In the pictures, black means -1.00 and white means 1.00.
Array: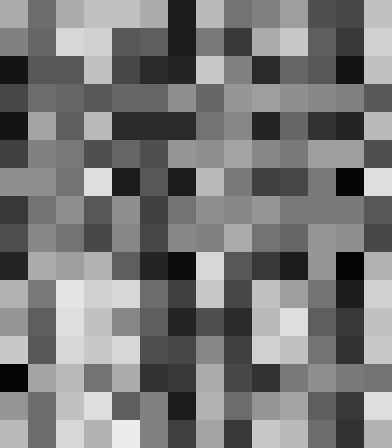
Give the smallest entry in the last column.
-0.44
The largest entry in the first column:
0.57
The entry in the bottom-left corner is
0.45
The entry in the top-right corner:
0.51
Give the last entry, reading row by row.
0.40
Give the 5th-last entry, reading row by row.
0.57
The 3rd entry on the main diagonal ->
-0.32
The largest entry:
0.84
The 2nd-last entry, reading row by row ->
-0.61
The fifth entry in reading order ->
0.51
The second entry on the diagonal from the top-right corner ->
-0.56
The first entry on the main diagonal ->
0.34
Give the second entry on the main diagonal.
-0.20
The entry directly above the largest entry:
-0.26
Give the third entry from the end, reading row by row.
-0.15
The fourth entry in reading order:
0.51
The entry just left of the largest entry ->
0.40
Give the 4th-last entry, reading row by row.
0.45
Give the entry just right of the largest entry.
0.01

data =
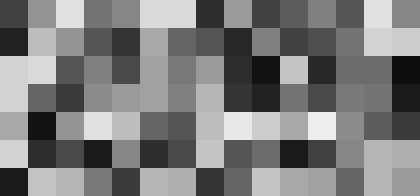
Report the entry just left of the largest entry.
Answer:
0.32
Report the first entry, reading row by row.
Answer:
-0.49
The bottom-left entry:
-0.80
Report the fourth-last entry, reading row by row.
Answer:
0.26
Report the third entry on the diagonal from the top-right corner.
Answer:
-0.15
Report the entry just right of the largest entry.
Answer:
0.10
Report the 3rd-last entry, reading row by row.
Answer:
-0.21
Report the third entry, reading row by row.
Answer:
0.76
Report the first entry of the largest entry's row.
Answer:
0.32
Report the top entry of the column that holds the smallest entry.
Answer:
0.05
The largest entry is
0.87
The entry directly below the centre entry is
0.48
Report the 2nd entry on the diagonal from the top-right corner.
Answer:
0.65
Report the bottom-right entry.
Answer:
0.21
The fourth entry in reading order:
-0.10
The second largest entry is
0.82
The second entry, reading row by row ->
0.16
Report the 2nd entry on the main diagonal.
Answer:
0.48
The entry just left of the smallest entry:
-0.15
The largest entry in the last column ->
0.60
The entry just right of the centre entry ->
-0.59
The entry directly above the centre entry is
0.21

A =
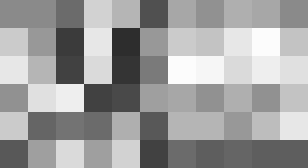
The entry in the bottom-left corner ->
-0.31
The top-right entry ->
0.08
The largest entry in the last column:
0.81
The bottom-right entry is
-0.26
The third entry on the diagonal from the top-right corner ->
0.71
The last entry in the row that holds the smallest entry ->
0.53
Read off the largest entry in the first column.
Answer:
0.81
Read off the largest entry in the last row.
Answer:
0.71
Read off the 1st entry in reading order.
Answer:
0.08
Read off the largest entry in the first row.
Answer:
0.65
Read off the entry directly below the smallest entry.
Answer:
-0.59
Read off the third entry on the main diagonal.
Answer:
-0.49
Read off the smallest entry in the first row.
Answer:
-0.37
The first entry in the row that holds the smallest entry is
0.59
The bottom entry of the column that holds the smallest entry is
0.65
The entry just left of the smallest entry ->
0.81
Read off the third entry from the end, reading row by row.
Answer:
-0.21

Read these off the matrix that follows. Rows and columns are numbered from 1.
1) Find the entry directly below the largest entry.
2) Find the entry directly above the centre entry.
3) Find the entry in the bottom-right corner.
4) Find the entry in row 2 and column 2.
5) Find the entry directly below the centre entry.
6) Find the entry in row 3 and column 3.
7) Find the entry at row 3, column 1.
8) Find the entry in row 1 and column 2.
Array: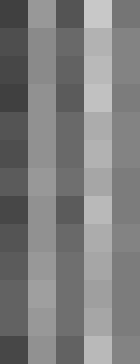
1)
0.40
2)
-0.18
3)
0.03
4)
0.08
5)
-0.29
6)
-0.23
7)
-0.44
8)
0.19

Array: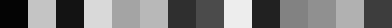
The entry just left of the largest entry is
-0.41
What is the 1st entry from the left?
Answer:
-0.97
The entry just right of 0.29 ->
0.44
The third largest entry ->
0.54

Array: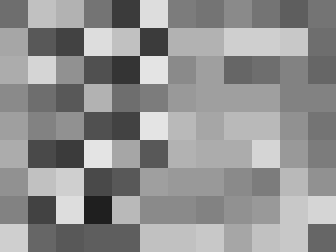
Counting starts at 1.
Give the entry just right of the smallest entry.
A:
0.45
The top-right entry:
-0.09
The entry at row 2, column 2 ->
-0.31
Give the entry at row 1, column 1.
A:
-0.14
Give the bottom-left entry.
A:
0.62
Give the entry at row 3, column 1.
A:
0.35
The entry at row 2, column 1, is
0.30
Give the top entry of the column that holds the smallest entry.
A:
-0.09
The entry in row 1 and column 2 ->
0.51
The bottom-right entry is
-0.20
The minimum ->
-0.76
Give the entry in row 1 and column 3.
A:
0.40
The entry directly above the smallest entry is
-0.43
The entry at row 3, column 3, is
0.14
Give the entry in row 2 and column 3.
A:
-0.48
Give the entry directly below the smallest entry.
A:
-0.26
